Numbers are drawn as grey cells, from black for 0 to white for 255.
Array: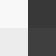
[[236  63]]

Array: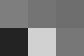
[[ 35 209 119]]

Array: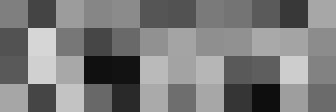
[[ 82 214 119  70 105 145 164 143 145 169 164 140]
 [166  69 195 104  41 170 110 167  53  14 158 107]]

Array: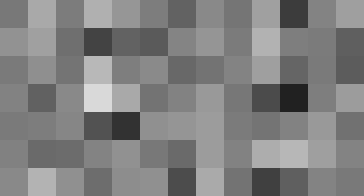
[[146 160 111  67  98  90 132 149 123 178 126 123  95]
 [130  97 137 217 169 115 130 153 119  75  33 126 156]
 [129 106 108 131 145 120 106 156 130 173 183 159 131]]

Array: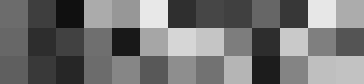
[[103  45  65 111  24 166 214 197 125  45 201 127  84]]

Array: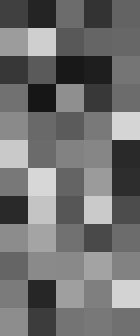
[[156 207  88 101 103]
 [113  22 143  56 108]
 [201 107 130 134  41]
 [ 41 196  86 202  76]
 [101 138 137 163 130]
 [141  60 116 120 112]]

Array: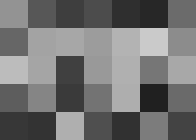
[[102 163 167 156 179 202 140]
 [ 93 133  58 115 174  32 106]]
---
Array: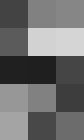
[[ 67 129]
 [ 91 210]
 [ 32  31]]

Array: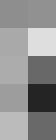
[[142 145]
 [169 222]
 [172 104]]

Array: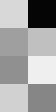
[[216   5]
 [159 192]
 [144 239]]

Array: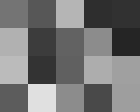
[[116  87]
 [177  60]
 [187  51]]

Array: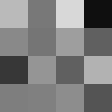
[[186 120]
 [137 117]
 [ 55 149]]

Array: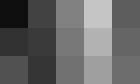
[[15 66]
 [50 58]
 [81 53]]

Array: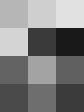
[[182 207]
 [212  58]
 [ 99 163]]
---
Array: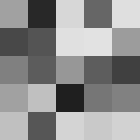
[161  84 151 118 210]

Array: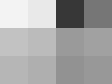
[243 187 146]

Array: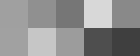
[160 198]

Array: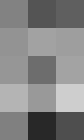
[130 162 163]

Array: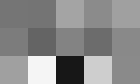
[117 100  23]

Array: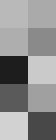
[185 138]

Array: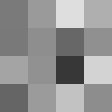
[122 142  55 141]
